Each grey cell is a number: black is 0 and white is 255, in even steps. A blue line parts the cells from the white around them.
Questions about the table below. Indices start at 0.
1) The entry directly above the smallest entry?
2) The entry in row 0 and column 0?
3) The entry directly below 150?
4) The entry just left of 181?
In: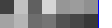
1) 144
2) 64
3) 82
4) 163

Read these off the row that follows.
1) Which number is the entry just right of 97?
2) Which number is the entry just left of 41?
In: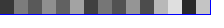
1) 163
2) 223

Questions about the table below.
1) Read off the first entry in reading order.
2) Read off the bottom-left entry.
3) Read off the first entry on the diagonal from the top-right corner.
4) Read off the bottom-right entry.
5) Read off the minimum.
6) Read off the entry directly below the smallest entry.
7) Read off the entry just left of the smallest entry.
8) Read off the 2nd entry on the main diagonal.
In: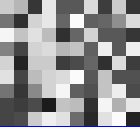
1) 203
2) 69
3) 54
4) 35
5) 27
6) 238
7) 75
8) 48

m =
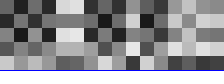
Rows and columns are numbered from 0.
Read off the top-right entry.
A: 138
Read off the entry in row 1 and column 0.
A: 41
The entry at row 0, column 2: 109
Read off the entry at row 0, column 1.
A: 33
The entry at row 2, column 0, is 131
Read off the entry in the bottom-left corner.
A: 201
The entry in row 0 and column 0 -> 101
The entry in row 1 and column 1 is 117
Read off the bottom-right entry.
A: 65

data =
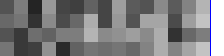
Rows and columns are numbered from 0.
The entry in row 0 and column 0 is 83
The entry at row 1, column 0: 104
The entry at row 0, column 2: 36
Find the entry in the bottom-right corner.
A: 195
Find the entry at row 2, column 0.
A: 83
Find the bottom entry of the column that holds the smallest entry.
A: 63
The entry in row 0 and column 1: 125
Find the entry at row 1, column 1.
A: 117
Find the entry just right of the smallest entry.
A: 152
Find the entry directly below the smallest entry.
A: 50
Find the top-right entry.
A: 180

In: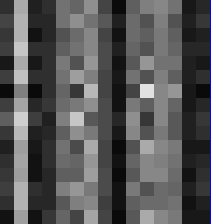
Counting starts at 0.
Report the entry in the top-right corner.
39
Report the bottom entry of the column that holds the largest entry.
170
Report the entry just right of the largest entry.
135
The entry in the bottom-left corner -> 18
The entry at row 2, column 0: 55
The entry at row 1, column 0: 68
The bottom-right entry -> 24
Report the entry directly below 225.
95
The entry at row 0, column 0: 47
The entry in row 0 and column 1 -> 170
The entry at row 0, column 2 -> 32
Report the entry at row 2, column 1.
178
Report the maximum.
225
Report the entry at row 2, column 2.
18
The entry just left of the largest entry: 68

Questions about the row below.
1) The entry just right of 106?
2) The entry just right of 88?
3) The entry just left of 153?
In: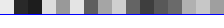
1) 177
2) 106
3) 221

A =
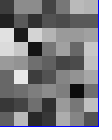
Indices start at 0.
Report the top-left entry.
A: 61
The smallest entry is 12
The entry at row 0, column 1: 140
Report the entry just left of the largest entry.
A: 103
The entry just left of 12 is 126
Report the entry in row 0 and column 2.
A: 140
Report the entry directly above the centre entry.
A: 119
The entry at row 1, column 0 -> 33
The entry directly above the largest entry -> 147
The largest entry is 232
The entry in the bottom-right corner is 82
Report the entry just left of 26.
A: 225
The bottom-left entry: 96
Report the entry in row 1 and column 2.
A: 48
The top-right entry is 180
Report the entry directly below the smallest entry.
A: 119

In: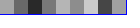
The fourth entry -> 120
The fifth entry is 181
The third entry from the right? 203
